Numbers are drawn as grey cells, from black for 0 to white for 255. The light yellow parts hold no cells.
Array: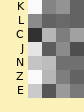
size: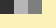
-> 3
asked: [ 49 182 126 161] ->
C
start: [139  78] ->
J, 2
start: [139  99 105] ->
L, 0
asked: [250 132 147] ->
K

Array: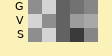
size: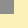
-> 1
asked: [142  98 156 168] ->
V
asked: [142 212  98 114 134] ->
G
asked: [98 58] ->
S
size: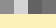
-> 4
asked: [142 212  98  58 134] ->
S

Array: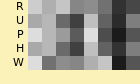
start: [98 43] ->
U, 5
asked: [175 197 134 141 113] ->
R

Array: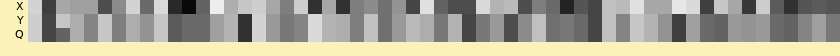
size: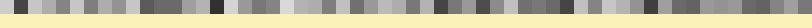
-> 58
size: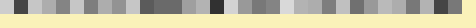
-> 33
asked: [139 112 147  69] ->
X
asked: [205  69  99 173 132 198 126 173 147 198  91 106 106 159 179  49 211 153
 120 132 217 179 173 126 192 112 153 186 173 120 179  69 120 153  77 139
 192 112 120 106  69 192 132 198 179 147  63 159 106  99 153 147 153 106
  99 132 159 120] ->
Q

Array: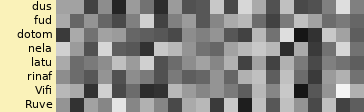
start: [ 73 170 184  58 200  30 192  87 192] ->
Ruve, 8
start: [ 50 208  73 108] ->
Vifi, 2
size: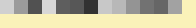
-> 13
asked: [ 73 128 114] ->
latu
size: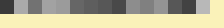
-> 15

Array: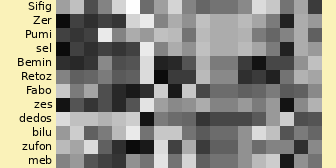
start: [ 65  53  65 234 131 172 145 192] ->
sel, 3
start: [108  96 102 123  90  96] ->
Fabo, 12
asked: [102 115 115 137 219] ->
Sifig
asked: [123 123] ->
Bemin
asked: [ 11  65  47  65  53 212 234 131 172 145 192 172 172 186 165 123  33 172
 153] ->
Zer

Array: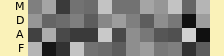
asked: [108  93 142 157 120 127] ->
F
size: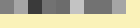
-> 9
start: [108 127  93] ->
D, 2
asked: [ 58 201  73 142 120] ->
A
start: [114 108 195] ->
M, 3
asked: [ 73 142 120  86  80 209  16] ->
A

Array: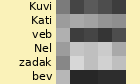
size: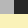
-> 2
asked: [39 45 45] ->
bev

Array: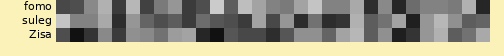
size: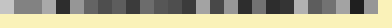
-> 27
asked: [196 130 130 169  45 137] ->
fomo
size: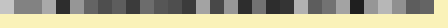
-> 31
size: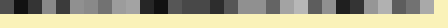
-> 31
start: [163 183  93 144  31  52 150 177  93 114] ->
Zisa, 20
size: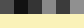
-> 6
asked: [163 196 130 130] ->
fomo

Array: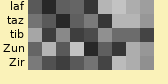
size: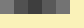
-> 5
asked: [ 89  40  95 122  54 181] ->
taz
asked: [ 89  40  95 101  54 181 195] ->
laf
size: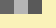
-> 3

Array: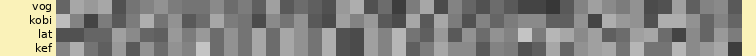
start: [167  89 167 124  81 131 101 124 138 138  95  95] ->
kobi, 25
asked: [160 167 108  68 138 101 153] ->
lat
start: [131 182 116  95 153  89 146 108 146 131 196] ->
lat, 23
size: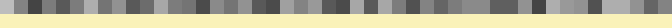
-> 48

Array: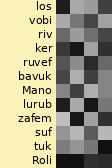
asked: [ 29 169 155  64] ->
los
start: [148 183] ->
suf, 0
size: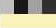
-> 4
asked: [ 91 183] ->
suf
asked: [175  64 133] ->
bavuk
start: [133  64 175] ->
Mano, 0

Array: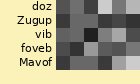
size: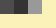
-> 3
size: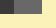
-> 3
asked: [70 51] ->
Zugup
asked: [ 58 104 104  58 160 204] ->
Mavof

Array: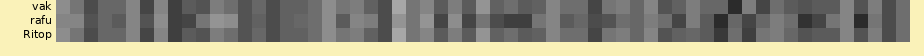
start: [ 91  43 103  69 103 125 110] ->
rafu, 46
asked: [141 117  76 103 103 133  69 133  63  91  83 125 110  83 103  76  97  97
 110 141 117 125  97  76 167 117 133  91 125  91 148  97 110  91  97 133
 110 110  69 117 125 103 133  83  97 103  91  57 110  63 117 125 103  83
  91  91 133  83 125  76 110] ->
Ritop
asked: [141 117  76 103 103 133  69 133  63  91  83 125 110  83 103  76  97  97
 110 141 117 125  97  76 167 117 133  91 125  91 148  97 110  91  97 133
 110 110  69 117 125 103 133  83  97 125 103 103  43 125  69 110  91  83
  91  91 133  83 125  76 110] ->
vak
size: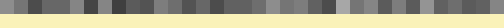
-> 36
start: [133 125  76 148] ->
rafu, 21

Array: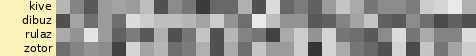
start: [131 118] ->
rulaz, 13
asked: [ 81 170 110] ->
zotor
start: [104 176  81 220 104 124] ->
kive, 12
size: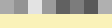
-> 8
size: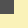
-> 1
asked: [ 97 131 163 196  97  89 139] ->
dibuz

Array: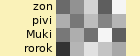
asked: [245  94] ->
Muki
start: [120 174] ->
Muki, 0
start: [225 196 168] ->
rorok, 2
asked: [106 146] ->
zon
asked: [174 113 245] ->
Muki

